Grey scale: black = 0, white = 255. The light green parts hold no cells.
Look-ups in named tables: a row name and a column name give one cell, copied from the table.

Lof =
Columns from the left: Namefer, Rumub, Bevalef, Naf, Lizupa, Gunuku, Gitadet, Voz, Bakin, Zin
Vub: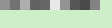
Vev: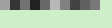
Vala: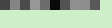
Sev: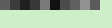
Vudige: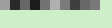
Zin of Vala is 88
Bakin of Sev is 146
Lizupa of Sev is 122
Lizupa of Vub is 103
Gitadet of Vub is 146
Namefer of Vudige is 158
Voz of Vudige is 63
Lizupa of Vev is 105
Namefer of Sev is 93
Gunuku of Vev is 184
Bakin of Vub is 75
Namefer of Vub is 146
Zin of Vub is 130
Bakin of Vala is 141

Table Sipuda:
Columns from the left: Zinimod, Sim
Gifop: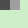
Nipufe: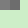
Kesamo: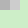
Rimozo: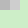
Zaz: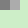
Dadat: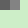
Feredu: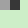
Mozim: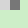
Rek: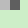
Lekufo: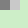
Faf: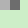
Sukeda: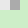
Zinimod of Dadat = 96
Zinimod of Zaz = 126
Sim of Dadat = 131
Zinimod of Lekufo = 127
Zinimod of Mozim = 214
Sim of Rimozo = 206
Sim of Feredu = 55
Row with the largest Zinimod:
Sukeda

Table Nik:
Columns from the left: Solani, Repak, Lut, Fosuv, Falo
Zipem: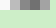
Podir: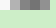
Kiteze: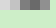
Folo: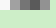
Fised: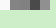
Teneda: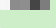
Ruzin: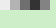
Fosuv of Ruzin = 51
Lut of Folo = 117
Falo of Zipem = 163
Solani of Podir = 248
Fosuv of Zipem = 113
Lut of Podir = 132
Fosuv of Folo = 90
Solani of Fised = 249
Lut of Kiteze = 126
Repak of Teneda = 140
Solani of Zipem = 249

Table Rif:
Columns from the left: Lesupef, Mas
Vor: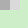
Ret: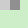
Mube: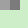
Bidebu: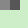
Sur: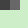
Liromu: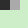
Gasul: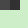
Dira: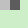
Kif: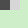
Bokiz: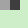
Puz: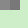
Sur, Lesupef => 65
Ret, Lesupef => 205
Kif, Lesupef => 76
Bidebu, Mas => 86
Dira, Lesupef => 192
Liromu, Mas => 170
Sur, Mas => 103
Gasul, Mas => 49
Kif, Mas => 215
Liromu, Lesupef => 45
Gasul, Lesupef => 71
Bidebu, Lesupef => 135
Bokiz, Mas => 62
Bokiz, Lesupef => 163
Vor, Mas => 218
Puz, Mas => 120
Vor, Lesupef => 174
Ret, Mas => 144

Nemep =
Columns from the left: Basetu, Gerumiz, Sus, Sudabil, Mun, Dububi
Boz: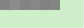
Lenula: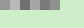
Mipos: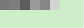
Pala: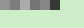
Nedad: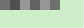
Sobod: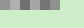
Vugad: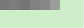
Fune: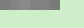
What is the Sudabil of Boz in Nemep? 135
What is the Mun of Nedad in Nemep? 150
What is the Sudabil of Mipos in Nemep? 154
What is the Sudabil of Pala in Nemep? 117
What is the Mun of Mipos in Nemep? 133
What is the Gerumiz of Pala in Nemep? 124
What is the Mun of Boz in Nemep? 130
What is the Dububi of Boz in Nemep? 133
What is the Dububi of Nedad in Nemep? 111
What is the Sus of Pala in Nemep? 171
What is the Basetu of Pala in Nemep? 147
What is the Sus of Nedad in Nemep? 151
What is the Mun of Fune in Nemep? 130
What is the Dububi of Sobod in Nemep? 145
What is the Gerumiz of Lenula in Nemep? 184
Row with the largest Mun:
Nedad

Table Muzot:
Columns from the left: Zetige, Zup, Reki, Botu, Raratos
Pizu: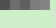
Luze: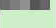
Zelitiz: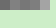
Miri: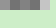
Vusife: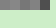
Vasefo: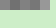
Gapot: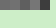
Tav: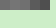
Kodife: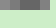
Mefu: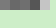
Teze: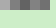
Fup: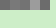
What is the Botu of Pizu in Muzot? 125
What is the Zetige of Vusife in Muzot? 129
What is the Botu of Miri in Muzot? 115
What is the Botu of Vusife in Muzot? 130
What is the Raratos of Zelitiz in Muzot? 164
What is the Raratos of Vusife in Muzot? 79
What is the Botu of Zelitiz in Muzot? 126
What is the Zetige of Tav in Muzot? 110
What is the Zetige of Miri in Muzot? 148
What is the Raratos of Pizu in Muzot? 132
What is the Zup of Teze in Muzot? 127

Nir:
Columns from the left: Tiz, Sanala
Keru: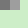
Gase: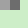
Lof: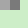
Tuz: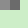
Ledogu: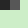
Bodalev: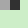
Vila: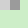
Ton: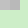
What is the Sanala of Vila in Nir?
155
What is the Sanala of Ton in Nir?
185
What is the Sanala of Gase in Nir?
109
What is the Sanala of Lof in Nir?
122
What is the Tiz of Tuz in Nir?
140
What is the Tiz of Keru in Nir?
118
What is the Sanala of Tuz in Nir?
107
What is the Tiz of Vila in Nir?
209
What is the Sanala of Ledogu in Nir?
87
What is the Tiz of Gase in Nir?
161
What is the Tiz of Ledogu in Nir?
38
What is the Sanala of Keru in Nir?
158
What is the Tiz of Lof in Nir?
166
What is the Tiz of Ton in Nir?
193

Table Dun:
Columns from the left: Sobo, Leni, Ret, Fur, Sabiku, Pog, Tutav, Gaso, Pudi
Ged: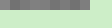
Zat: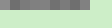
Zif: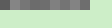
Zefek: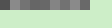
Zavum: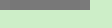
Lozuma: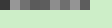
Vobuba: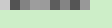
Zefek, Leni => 138
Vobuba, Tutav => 132
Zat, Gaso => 111
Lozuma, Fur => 91
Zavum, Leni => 119
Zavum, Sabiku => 121
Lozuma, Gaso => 148
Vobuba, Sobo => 203
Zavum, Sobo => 123
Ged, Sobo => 134
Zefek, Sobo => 81
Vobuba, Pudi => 152
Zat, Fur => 128
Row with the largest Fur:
Vobuba

